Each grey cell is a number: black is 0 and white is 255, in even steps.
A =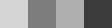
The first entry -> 212
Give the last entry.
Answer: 59
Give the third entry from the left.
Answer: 175

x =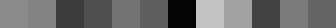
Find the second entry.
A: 131
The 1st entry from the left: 139
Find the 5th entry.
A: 115
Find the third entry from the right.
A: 66

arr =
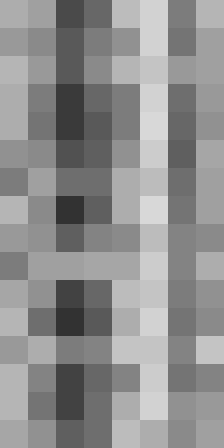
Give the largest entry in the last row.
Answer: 188
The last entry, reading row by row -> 160
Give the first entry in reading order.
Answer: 173
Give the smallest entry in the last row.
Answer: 95
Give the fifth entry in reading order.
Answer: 188
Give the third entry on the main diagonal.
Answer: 89
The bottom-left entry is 166
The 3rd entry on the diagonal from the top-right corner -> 196
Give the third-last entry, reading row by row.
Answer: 173
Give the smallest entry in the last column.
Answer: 131
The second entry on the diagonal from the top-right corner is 116
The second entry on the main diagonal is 138
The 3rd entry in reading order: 74
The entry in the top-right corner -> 181
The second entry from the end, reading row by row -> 138

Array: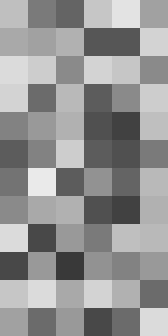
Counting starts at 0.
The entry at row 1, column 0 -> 169
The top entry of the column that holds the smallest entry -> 100
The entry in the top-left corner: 191
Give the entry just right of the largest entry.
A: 92
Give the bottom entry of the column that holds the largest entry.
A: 107
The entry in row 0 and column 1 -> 122
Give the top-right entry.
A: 161
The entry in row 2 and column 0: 219
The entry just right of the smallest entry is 146
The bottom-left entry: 161
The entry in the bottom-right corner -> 219
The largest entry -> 234
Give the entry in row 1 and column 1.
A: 161
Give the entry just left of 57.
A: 153

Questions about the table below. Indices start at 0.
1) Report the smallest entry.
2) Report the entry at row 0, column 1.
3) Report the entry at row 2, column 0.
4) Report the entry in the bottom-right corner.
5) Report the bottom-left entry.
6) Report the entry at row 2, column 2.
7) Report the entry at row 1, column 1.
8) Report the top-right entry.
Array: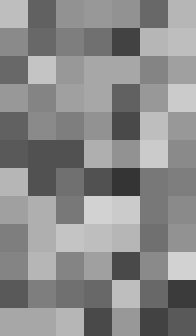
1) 52
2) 97
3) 104
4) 89
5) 167
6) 152
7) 104
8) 182
